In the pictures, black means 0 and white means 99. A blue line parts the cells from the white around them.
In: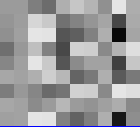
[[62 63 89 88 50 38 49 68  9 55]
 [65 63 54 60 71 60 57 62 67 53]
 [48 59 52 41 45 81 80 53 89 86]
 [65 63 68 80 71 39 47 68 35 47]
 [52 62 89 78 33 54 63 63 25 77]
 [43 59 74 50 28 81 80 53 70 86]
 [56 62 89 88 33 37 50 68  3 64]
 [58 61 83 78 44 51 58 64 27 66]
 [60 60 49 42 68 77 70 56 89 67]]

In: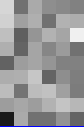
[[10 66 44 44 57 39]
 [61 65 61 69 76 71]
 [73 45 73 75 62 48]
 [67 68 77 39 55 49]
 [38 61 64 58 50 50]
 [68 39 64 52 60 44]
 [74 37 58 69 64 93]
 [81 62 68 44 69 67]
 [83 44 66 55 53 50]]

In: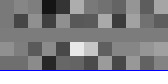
[[43 43 54 15 40 39 29 60 28 59 38 51]
 [56 49 35 54 28 90 77 37 52 52 58 62]
 [48 48 48 48 48 48 48 48 48 48 48 48]
 [47 27 56 25 56 34 35 66 23 63 44 36]
 [47 52 49  8 20 67 47 44 39 58 36 64]]

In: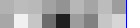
[[65 93 77 42 12 61 50 77 83]
 [69 73 72 63 57 71 64 73 61]]

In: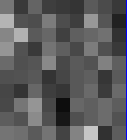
[[45 43 35 45 26 51 77 19 36]
 [36 32 54 31  9 31 37 42 32]
 [28 46 58 28  5 40 37 42 36]
 [27 20 40 24 21 34 41 23 41]
 [31 32 34 20 27 34 37 21 35]
 [41 31 33 53 28 35 32 50 37]
 [58 32 22 45 37 28 48 31 22]
 [52 69 35 40 25 37 40 44 19]
 [70 32 30 48 30 24 59 33 13]
 [46 22 39 24 22 20 35 29 22]]

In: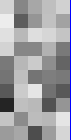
[[60 65 30 61 83]
 [76 54 73 71 89]
 [14 74 72 32 58]
 [34 79 89 44 34]
 [45 74 45 49 47]
 [47 71 79 55 39]
 [82 52 52 69 47]
 [87 72 86 83 76]
 [92 36 58 75 63]
 [82 52 65 74 81]]

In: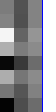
[[ 1 30 42]
 [46 33 50]
 [67 46 54]
 [ 3 22 42]
 [68 48 54]
 [95 39 58]
 [51 31 51]
 [48 32 51]]
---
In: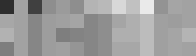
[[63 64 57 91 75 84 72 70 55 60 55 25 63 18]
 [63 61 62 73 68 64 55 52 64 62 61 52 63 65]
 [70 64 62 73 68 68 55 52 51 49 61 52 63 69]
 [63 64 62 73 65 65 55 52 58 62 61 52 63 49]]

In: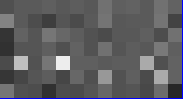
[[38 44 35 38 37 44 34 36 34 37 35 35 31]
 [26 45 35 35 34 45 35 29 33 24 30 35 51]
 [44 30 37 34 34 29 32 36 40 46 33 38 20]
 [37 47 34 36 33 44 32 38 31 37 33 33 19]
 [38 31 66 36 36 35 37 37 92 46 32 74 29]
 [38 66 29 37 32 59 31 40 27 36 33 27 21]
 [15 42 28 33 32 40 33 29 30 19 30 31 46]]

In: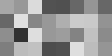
[[40 58 40 31 32 85 59 65]
 [57 78 79 68 59 52 87 40]
 [54 75 51 61 59 86 19 55]
 [58 73 86 31 30 75 73 49]]

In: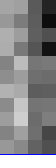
[[14 35 62 64]
 [ 5 36 48 59]
 [31 37 61 68]
 [ 7 33 47 67]
 [47 46 73 51]
 [42 43 61 55]
 [37 36 66 69]
 [46 45 77 54]
 [49 42 80 61]
 [27 43 62 51]
 [31 38 53 59]]

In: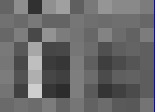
[[48 53 53 58 47 37 62 56 19 55 39]
 [40 43 43 42 43 46 39 39 47 41 44]
 [48 38 42 51 40 45 48 57 28 49 40]
 [37 39 37 31 42 46 28 27 65 34 47]
 [37 33 29 24 37 48 21 23 74 28 46]
 [36 38 37 29 42 49 25 27 68 32 48]
 [36 29 25 20 35 49 17 21 80 25 45]
 [45 34 35 42 38 46 39 48 42 44 41]]

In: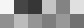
[[87 51 76 21 27 95]
 [44 59 49 58 73 56]]
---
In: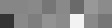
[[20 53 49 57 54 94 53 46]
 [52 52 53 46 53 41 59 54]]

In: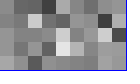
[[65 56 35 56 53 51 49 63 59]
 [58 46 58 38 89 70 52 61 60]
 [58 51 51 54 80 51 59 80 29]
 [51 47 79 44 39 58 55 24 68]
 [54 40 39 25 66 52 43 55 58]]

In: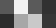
[[17 65 78 21]
 [34 94 35 19]]

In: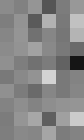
[[49 53 52 64 48 51]
 [48 58 65 37 62 79]
 [51 55 51 55 57 58]
 [56 48 41 52 47 52]
 [47 53 57 82 47 51]
 [56 49 44 48 38  8]
 [54 57 63 53 47 41]
 [52 58 44 52 46 70]
 [49 57 35 69 47 75]
 [54 50 58 33 48 59]]

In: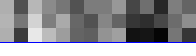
[[68 23 90 73 61 39 37 57 62  7  8  2 46 21]
 [70 46 82 49 66 40 32 52 39 21 18 28 42 55]
 [68 31 71 54 46 32 48 48 59 27 43 15 49 39]]

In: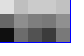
[[ 6 42 32 23 47]
 [40 55 49 47 56]
 [87 74 79 79 75]]
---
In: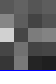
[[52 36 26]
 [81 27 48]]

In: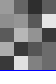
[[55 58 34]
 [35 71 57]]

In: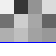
[[44 80 65]
 [68 74 63]]

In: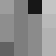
[[55 49 54]
 [55 49 54]]

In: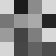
[[46 59 66]
 [60 26 49]]

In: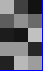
[[36 56 41]
 [11  8 75]]

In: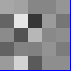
[[39 89 21]
 [54 32 71]]

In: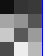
[[64 57 33]
 [78 34 60]]

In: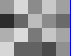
[[17 40 73]
 [68 85 47]]
